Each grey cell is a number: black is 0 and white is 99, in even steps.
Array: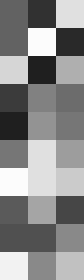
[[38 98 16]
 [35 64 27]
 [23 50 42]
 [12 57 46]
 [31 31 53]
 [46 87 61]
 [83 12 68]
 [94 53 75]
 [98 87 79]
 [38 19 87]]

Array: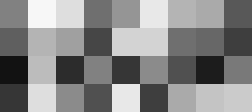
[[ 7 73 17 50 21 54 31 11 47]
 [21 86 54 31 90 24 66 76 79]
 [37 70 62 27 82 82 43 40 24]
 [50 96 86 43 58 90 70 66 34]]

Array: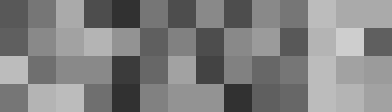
[[73 43 53 53 23 40 63 26 50 40 46 73 63 60]
 [37 53 63 70 57 37 50 30 53 60 34 70 80 37]
 [34 46 66 30 19 46 30 53 30 53 46 73 66 66]
 [46 70 73 43 19 50 57 57 19 37 40 73 70 63]]

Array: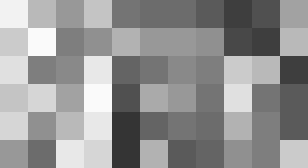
[[79 97 49 56 69 59 59 56 28 24 72]
 [87 49 53 90 39 45 53 49 79 72 24]
 [94 72 59 76 45 42 42 35 24 31 63]
 [76 83 63 97 31 66 59 45 87 45 35]
 [83 56 72 90 20 39 45 42 69 49 35]
 [59 42 90 83 20 69 35 39 56 49 79]]

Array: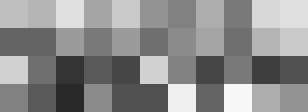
[[50 35 16 54 31 31 93 39 96 67 57]
 [81 43 20 35 27 81 50 27 47 24 31]
 [39 39 60 47 60 43 54 64 43 70 78]
 [74 70 87 64 78 57 50 67 47 84 87]]

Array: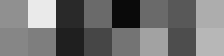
[[52 49 12 27 45 63 30 71]
 [56 91 16 41  4 41 34 67]]

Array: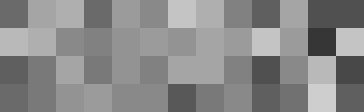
[[72 68 53 50 57 60 57 64 60 76 60 21 76]
 [41 47 57 60 53 53 34 47 53 37 44 80 37]
 [37 47 64 47 57 50 64 64 50 31 53 72 28]
 [41 64 68 41 60 53 76 68 50 37 64 31 31]]

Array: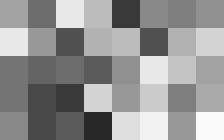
[[45 28 22 82 59 79 49 66]
 [90 59 31 69 73 31 69 82]
 [53 28 35 15 86 94 59 97]
 [45 39 42 35 56 90 76 63]
 [63 42 90 73 22 53 49 56]]

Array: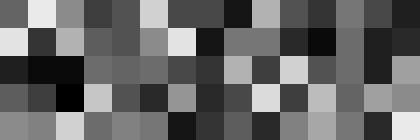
[[36 24  0 77 32 16 58 16 28 85 24 73 39 62 54]
 [12  4  4 42 39 42 28 20 69 24 81 32 42 12 62]
 [39 91 54 24 32 81 28 28  8 69 32 20 46 28 12]
 [88 20 69 36 32 54 88  8 46 46 16  4 42 12 16]
 [54 50 81 42 50 46  8 20 36 16 50 65 46 16 91]]
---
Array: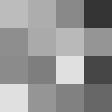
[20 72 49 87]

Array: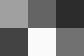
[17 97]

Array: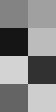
[62  8]

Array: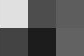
[36 11]

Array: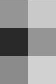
[78 16]

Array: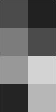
[13 48]

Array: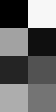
[96 63]
